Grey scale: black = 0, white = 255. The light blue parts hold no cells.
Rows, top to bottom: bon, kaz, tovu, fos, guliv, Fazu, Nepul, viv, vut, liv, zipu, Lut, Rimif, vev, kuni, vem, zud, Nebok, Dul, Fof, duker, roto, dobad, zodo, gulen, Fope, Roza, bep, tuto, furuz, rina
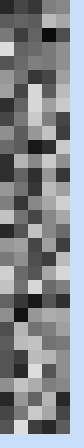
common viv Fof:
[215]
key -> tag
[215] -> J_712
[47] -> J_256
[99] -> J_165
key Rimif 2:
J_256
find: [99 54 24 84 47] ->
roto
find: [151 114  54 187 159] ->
vev

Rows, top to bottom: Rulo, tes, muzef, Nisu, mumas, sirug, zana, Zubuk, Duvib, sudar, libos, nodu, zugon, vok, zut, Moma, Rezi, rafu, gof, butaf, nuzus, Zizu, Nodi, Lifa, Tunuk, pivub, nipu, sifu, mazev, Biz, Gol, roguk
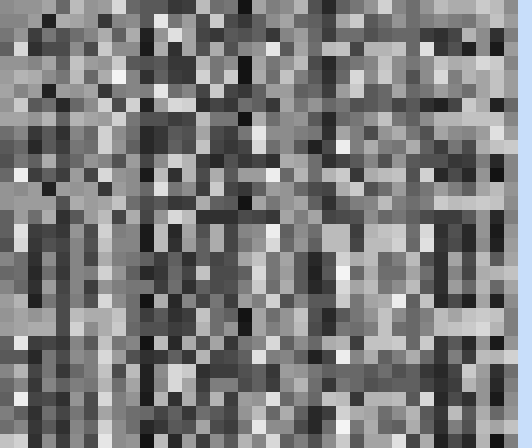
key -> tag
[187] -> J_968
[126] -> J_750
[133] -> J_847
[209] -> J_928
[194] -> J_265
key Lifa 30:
J_847
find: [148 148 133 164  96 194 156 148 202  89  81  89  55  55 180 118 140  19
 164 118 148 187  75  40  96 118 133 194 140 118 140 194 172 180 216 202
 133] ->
mumas
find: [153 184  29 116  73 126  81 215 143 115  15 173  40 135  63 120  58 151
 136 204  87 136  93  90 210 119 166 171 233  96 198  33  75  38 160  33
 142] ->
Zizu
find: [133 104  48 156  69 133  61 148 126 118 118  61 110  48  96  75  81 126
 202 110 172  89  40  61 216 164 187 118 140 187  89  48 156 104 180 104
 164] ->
nuzus
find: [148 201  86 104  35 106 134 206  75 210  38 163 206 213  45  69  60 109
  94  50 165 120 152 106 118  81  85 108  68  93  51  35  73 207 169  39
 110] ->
Zubuk
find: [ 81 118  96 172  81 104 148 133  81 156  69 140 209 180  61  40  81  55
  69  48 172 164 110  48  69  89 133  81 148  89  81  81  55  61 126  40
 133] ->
nodu

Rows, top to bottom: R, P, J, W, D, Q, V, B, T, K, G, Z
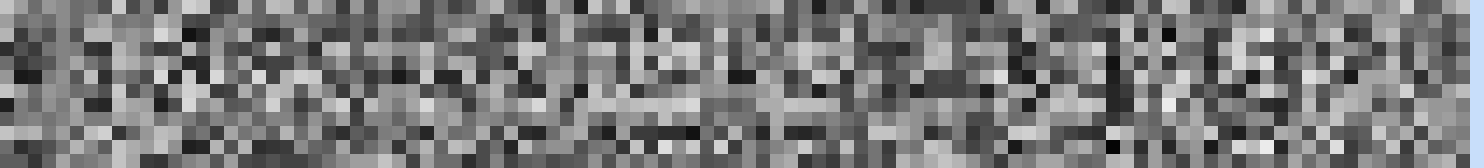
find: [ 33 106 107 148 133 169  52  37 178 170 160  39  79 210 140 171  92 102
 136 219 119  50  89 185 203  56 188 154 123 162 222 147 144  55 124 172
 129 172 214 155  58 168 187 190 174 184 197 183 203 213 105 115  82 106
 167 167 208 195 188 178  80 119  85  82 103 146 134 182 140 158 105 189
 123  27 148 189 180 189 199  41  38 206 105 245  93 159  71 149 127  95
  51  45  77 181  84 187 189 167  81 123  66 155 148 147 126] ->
B
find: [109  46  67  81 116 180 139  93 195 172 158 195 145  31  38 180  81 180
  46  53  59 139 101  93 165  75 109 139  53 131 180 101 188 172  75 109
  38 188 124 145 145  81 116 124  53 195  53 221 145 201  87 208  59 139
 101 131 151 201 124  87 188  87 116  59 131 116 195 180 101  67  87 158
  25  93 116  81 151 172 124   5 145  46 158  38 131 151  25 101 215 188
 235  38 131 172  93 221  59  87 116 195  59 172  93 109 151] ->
G
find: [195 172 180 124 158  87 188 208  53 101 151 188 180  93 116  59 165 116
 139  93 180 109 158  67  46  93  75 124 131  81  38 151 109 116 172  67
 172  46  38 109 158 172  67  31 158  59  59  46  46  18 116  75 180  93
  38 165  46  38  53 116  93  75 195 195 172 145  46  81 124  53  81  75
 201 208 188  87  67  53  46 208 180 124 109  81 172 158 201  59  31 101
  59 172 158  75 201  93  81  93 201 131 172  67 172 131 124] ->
K
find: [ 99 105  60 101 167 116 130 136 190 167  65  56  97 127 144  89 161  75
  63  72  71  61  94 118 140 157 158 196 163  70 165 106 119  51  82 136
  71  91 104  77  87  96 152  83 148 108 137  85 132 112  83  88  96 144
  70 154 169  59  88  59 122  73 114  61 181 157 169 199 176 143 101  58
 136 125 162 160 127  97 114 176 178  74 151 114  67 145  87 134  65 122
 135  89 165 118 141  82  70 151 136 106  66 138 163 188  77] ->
Z
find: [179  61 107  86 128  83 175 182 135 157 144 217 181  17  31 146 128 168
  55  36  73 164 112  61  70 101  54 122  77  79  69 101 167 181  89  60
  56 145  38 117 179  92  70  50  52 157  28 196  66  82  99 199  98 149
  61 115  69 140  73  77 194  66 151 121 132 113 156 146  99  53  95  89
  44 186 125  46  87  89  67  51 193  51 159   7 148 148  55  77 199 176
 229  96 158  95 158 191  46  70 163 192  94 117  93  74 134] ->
J
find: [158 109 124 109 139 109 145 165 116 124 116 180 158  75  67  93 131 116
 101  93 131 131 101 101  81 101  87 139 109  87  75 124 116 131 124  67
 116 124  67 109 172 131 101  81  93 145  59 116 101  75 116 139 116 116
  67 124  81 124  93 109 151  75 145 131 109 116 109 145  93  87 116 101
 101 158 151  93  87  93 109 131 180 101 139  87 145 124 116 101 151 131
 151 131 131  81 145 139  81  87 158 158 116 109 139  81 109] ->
P

